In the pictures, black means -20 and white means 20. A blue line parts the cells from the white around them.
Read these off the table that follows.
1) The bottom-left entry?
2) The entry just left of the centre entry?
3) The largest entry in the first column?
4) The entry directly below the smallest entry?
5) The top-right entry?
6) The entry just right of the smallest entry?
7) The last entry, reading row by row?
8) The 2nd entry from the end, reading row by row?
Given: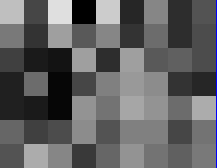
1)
-7
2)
-9
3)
10
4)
-6
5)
-7
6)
12
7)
-1
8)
-5

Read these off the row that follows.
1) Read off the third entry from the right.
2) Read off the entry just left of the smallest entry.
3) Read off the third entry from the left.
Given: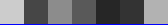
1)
-14
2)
-6
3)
2

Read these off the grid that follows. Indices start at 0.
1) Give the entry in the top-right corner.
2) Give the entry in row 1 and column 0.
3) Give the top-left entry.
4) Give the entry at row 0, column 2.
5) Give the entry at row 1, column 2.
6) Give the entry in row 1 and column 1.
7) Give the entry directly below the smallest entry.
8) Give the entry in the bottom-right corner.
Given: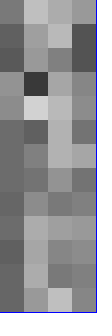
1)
4
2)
-5
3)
-1
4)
7
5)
9
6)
5
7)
13
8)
1

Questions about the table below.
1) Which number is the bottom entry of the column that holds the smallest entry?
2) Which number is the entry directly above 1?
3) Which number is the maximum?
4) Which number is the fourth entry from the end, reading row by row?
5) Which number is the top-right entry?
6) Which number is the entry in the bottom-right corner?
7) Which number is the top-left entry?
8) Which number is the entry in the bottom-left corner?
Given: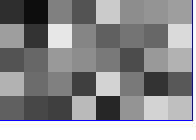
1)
-9
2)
-7
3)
16
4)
-14
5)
5
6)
10
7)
-13
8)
-5

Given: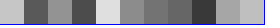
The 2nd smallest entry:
-8
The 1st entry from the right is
10
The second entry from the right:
6

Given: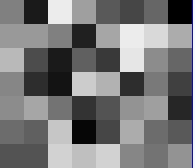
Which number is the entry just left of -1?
-13
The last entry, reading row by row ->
3
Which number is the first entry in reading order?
0
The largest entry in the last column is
7
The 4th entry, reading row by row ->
5
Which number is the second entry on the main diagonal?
4
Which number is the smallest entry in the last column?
-20
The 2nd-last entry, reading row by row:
-2
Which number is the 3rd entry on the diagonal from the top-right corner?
16
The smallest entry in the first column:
-7
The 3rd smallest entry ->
-17
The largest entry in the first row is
17

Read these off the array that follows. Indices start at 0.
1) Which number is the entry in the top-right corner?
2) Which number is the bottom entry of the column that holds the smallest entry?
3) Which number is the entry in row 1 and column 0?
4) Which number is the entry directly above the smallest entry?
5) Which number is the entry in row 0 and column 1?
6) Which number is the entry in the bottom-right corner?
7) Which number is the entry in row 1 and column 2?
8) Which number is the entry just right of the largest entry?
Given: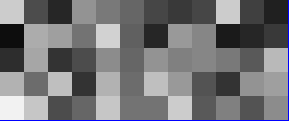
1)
-15
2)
18
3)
-18
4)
12
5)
-8
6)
2
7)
5
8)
11

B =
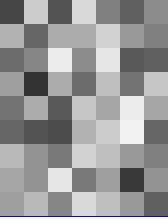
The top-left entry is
-9
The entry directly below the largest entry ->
4
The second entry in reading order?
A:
12
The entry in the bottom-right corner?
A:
-5
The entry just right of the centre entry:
6
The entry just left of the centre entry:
-6
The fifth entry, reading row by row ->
0
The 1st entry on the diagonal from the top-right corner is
2
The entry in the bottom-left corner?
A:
5
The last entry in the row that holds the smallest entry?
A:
11
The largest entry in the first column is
9
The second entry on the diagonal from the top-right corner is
4
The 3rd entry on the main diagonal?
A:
17
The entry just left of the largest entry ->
12
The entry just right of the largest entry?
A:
-4
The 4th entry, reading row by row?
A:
14
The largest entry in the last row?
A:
14
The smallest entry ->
-12
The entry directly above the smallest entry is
1

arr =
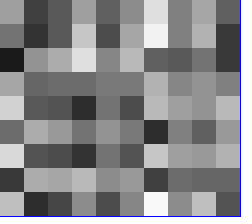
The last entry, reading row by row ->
-7
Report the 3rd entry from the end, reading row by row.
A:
2
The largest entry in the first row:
15
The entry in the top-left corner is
5
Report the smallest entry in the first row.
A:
-10
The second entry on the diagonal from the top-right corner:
8
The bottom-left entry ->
10
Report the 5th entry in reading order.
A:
-5
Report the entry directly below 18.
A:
-5
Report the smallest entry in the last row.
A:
-13
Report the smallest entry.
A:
-16
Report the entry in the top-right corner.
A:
-5
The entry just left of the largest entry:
1
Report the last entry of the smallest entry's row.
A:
-11
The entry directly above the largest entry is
-10
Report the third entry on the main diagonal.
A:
7
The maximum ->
19
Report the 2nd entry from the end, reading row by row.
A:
10
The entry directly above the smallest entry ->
-2

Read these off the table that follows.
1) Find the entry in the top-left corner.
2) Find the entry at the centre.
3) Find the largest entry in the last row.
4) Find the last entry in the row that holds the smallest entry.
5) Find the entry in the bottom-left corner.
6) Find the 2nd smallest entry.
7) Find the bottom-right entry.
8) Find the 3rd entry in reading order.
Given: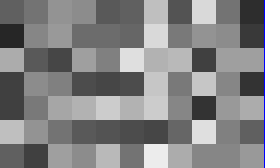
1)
-5
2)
-8
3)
17
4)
-11
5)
-5
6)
-13
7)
4
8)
3

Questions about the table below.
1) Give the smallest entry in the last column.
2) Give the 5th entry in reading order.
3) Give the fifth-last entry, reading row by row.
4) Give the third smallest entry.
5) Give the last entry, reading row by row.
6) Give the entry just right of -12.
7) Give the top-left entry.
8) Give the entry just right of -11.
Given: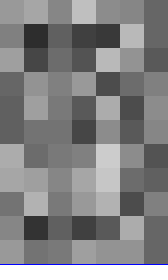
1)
-7
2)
2
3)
-1
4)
-11
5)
-4
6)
-5
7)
4
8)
9

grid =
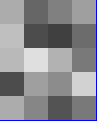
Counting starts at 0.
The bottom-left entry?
7
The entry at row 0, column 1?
-4
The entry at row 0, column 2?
0
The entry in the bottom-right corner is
-1
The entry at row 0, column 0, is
7
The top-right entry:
5

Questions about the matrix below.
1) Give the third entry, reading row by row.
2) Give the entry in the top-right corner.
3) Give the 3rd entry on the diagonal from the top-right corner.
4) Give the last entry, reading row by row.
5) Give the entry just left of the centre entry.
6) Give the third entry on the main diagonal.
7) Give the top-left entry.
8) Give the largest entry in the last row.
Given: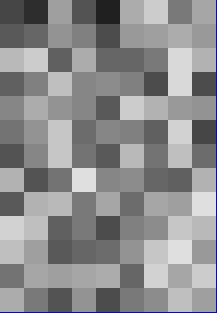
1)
5
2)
6
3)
-1
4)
5
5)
-2
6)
-5
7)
-9
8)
10

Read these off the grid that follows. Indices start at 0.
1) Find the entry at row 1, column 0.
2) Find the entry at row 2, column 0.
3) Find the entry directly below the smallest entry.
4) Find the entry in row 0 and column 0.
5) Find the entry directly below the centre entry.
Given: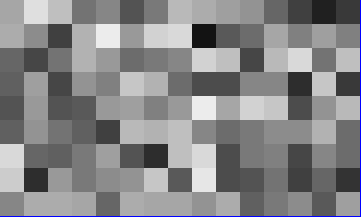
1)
7
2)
-4
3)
13
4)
6
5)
10

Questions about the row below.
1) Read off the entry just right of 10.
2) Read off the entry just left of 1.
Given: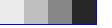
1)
1
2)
10
